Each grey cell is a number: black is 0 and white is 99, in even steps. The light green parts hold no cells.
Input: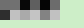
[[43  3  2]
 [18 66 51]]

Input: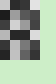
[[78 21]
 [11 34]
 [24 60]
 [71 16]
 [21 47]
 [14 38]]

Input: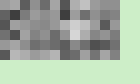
[[61 36 42 33 75 56]
 [38 48 55 24 43 48]
 [33 59 53 70 74 35]
 [44 63 56 57 67 57]
 [59 55 47 36 43 35]
 [34 67 64 38 62 64]]

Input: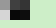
[[59 20]
 [83  5]]

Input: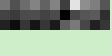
[[46 42 38 24 55 33]
 [26 29 26  1 33 18]
 [13 21 21 37 27 21]]

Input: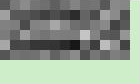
[[34 54 43 44 44 34 52]
 [62 34 25 25 39 63 31]
 [50 29 52 53 40 53 34]
 [48 60 45 48 76 35 58]
 [65 28 21 16 42 73 26]
 [33 43 52 46 31 39 45]]

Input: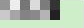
[[58 46 48]
 [78 51 70]]
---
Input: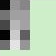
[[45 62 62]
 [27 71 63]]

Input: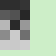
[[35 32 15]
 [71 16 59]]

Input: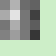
[[66 88 46]
 [46 67 46]]

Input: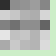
[[81 77 69]
 [50 44 55]]

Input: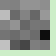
[[73 41 51]
 [51 57 40]]

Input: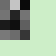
[[45 14 45]
 [10  6 37]]

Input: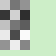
[[21 81 18]
 [75 46 36]]

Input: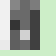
[[93 41 41]
 [94 20 41]]
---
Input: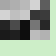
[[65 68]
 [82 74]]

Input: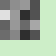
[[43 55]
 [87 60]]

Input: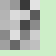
[[68 59]
 [70 85]]

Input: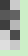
[[23 79]
 [34 38]]

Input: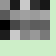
[[58 10]
 [34 58]]

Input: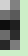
[[81 50]
 [44 35]]

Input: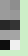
[[60 55]
 [60 59]]

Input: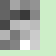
[[38 64]
 [39 31]]
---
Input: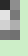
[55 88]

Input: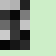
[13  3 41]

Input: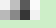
[97 21]

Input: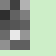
[69 38 30]

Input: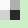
[68 81]

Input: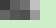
[75 31]

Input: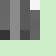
[95 35 54 20]

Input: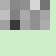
[45 56 63]
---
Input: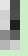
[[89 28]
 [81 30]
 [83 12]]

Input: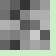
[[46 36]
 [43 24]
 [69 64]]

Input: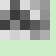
[[87 36]
 [54 23]
 [25 51]]

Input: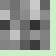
[[51 44]
 [73 46]
 [24 55]]

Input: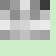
[[50 61]
 [75 55]
 [90 80]]

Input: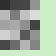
[[18 26]
 [72 48]
 [63 66]]

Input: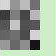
[[83 58]
 [23 49]
 [33 76]]

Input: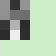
[[57 20]
 [56 44]
 [21 69]]
